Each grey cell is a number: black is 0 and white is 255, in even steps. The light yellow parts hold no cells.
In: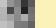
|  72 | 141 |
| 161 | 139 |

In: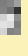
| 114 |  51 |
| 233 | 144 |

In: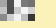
|  77 | 201 |
| 207 | 241 |

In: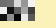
|  17 |  95 |
| 142 |   3 |

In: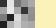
| 233 | 168 |
|  35 | 219 |

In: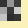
|  57 | 206 |
|  45 |  53 |

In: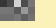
| 117 |  89 |
| 111 | 119 |
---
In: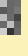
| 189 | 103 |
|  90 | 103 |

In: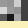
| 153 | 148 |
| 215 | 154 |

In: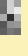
| 110 | 207 |
| 106 | 209 |

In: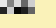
| 231 | 130 |
|  35 | 204 |

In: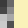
|  59 | 105 |
|  71 | 138 |

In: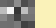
| 104 |  98 |
| 189 | 245 |

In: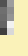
|  82 | 157 |
| 111 | 140 |
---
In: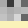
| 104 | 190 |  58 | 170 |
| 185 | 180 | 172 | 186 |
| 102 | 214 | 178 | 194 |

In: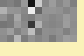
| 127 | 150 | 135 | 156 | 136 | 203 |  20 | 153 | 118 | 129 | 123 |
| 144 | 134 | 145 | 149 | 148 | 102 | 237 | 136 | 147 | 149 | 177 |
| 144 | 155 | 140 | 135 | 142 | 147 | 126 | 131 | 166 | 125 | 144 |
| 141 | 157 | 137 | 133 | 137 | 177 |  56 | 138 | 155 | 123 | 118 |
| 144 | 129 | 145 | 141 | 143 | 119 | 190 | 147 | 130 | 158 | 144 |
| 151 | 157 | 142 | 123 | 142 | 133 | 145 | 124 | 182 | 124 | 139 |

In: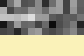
|  97 | 158 |  67 | 159 | 110 |  46 | 138 |  88 |  81 | 168 | 115 |  33 |
|  93 | 149 |  68 | 157 | 152 | 106 | 139 | 146 | 107 | 110 |  72 | 175 |
| 115 |  91 |  96 |  81 |  91 | 155 | 157 | 222 | 200 | 185 | 193 | 195 |
|  35 | 122 |  94 |  77 |  12 | 106 |  67 | 108 | 103 | 154 |  79 |  21 |
|  82 | 134 | 111 |  88 |  73 |  84 | 155 | 144 |  87 |  39 |  77 |  69 |

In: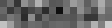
| 122 | 172 | 126 |  95 | 138 | 156 | 111 |  90 |  87 | 123 | 177 | 115 | 145 |  53 | 110 |  82 |
| 110 | 158 |  76 | 107 | 142 |  80 | 118 |  15 |  94 |  44 |  89 |  72 |  50 |  87 |  57 | 105 |
| 105 | 111 |  56 |  55 | 107 |  85 |  89 |  87 |  84 | 105 |  63 | 141 |  43 | 105 | 119 |  90 |
| 204 | 128 | 177 | 118 | 134 |  91 | 104 | 107 | 103 |  90 | 105 | 109 |  87 | 109 | 159 | 193 |

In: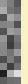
|  86 | 125 | 152 |
| 103 | 116 | 172 |
| 142 | 165 |  81 |
|  82 | 136 | 131 |
| 145 | 157 |  83 |
| 117 |  69 | 150 |
| 108 |  62 | 137 |
| 154 | 115 | 136 |
|  90 | 125 |  78 |
| 113 |  63 | 135 |
| 220 | 177 |  31 |
| 113 | 110 |  94 |

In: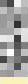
| 190 | 241 |  71 | 120 |
| 173 | 189 | 156 | 192 |
| 158 | 126 | 159 | 153 |
| 156 |  51 | 174 | 154 |
| 226 | 201 | 164 | 163 |
| 223 |  62 | 228 | 234 |
| 126 |  83 | 164 | 129 |
| 192 | 110 | 253 | 197 |
|  99 | 121 | 151 |  70 |
| 192 |  81 | 170 | 194 |
| 182 | 182 | 151 | 157 |

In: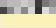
| 141 | 119 |  59 | 187 | 203 | 186 | 186 | 172 |
| 175 | 219 |  48 | 211 | 136 | 198 | 135 |  69 |
